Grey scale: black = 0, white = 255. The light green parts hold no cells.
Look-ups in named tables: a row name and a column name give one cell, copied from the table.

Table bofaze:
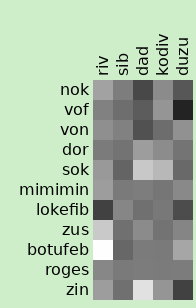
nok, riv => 162
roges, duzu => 124
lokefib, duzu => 76
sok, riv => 153
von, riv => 143
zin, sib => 112
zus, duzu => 133
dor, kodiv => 140
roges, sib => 122
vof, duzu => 35
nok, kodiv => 139
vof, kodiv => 149
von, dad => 81
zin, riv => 157
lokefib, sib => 134
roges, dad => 124
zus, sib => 112
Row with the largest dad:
zin

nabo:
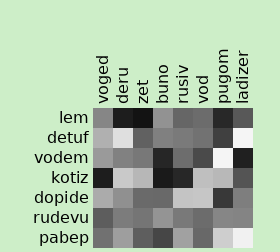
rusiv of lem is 102
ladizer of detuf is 245
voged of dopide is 171
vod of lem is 108
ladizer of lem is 88
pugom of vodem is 245
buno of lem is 146
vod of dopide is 198
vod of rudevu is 108
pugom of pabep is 206
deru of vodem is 129
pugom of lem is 40
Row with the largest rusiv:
dopide

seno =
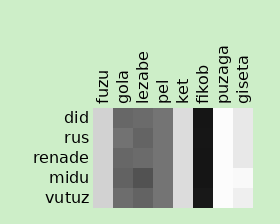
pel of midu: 116
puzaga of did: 252
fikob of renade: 21
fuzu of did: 210
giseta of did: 232
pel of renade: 116
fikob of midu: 21
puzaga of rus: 252
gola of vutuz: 109
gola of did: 103
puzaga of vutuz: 252
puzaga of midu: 252
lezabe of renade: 107

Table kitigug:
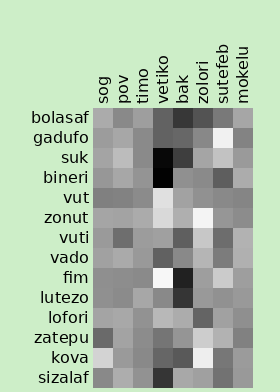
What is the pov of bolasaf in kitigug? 137
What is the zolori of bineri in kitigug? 138
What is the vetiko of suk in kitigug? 8
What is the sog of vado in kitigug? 161
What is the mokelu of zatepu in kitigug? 129
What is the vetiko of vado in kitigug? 97
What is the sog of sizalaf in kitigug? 137
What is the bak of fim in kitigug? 33
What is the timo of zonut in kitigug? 171
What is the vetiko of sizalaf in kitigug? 53
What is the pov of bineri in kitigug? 167
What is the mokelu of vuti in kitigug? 178
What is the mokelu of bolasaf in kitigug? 166
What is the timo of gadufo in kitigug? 138
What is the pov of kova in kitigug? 154
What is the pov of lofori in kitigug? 168
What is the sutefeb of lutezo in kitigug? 145
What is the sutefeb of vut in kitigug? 137
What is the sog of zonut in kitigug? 165
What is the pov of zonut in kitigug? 163
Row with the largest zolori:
zonut

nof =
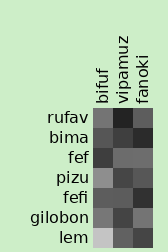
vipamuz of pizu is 70
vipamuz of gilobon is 68
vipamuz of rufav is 35
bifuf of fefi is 93
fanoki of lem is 69
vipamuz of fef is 108
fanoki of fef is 109
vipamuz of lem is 97
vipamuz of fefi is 92
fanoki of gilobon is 116
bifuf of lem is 196
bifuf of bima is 86
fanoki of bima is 43

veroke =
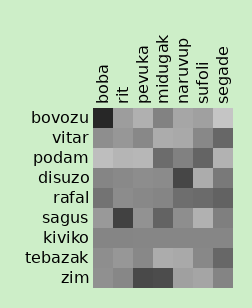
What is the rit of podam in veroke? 181
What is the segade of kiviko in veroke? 134
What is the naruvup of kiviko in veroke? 134
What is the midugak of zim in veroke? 76
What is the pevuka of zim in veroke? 73
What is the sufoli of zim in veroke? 165
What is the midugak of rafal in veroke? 133
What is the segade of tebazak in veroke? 103
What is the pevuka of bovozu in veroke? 176
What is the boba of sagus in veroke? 153
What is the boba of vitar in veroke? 142
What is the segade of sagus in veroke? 127
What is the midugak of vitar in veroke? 172
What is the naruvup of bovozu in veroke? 166
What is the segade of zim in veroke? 132
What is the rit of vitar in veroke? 151
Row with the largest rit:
podam

